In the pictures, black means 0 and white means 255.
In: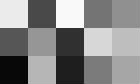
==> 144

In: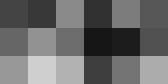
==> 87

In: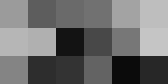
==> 190

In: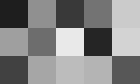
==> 203

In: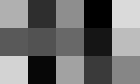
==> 218

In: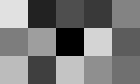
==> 131

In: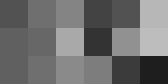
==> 183
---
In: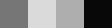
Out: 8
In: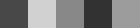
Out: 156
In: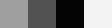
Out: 243
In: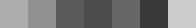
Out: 204
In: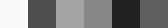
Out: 94
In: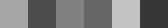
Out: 54
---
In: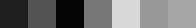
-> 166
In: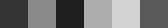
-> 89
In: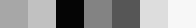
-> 247
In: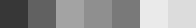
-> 220
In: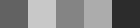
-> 44
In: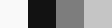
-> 197
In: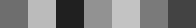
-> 67
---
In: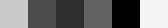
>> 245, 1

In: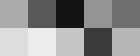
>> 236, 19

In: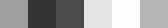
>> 253, 52

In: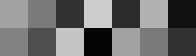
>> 205, 5

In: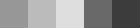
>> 222, 60

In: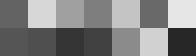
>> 230, 39

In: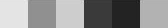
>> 228, 35

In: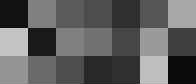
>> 196, 11
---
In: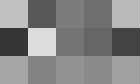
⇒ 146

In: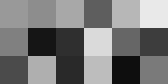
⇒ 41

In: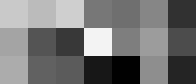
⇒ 91

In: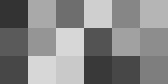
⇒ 201

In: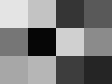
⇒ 61

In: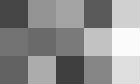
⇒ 63

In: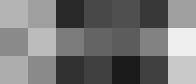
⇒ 49

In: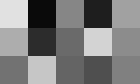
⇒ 100

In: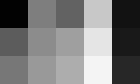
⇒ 173
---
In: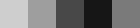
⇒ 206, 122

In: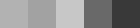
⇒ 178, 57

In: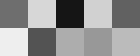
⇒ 110, 187

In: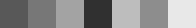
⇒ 88, 232

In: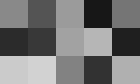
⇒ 137, 176

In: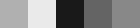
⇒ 176, 136

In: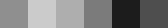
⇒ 143, 78

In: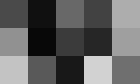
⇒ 74, 111
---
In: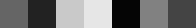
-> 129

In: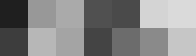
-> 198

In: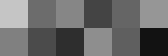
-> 142

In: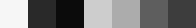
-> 172

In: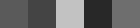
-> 90

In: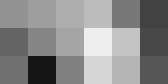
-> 196

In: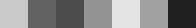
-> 162
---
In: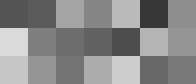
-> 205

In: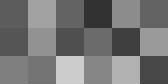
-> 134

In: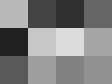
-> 158

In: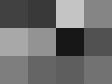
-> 101

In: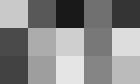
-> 229

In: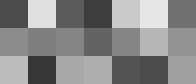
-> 83

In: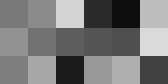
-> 152
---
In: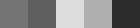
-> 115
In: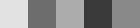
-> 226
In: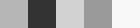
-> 182
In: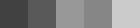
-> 65
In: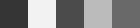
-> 53
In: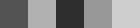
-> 83
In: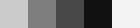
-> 203
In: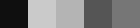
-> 15
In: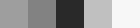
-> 158
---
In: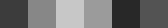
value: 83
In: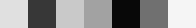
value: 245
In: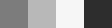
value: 45
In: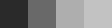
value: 194
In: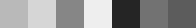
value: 92
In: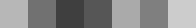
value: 204
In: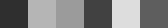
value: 94
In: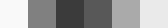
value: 234
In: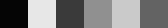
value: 99
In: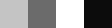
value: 12
